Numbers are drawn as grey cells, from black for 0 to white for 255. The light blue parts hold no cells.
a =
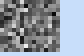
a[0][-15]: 189
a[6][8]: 94
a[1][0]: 134
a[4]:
[76, 28, 39, 115, 172, 47, 136, 95, 158, 148, 111, 126, 181, 104, 109]
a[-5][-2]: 98
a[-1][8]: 105
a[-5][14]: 116
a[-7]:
[54, 112, 144, 207, 128, 53, 134, 159, 94, 130, 122, 132, 214, 68, 94]
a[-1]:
[150, 73, 129, 104, 93, 165, 35, 52, 105, 70, 141, 29, 111, 87, 154]
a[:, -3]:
[59, 146, 128, 83, 181, 160, 214, 125, 91, 185, 197, 110, 111]
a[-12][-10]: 119
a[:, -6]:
[99, 124, 107, 127, 148, 101, 130, 107, 57, 148, 128, 84, 70]
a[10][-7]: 41
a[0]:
[189, 125, 129, 47, 103, 213, 86, 70, 82, 99, 125, 79, 59, 95, 155]
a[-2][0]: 130
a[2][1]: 67
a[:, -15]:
[189, 134, 169, 66, 76, 40, 54, 198, 123, 78, 74, 130, 150]
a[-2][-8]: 115
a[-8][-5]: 72
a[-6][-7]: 74
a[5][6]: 155
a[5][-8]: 107
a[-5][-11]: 42
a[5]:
[40, 75, 111, 177, 128, 64, 155, 107, 189, 101, 72, 130, 160, 53, 75]

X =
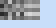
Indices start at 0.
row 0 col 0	120
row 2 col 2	124
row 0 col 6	134
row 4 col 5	103
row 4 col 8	128
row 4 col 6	129
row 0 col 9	137
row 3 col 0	42
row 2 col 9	125
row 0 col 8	133
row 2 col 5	149
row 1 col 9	182
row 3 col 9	203
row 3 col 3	83

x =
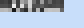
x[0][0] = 62
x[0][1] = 68
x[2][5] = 76
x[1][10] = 95
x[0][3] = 159
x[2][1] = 186
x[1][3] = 236
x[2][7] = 181
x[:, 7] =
[210, 212, 181]
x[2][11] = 187
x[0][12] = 105
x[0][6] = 141
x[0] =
[62, 68, 52, 159, 62, 164, 141, 210, 110, 68, 156, 73, 105, 66, 73, 64]
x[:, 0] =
[62, 77, 182]
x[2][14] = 193
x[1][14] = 78

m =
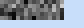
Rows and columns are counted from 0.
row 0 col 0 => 129
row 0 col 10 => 147
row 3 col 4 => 91
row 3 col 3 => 11
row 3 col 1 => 63
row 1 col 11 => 132
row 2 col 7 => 91
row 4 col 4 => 140
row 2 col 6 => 135
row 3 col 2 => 22
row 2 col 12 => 102
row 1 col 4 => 82
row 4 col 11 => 94
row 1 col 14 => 102
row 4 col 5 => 59
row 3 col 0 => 41
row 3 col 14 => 113
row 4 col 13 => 76
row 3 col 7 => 84
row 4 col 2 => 81

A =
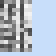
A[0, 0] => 79
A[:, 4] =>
[235, 244, 182, 232, 229, 234, 219, 220, 208, 247, 150, 244, 175]
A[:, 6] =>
[191, 245, 225, 237, 221, 176, 224, 114, 211, 225, 199, 231, 178]
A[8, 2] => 188
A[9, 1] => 78
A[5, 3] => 153
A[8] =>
[146, 191, 188, 100, 208, 74, 211, 88]
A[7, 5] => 187
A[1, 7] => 231
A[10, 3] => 150
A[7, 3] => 126
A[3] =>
[195, 211, 84, 117, 232, 71, 237, 241]
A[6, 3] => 120
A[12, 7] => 154
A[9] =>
[107, 78, 77, 78, 247, 76, 225, 220]
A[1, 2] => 79
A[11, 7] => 95
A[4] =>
[107, 225, 111, 226, 229, 82, 221, 234]
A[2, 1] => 196
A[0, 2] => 161
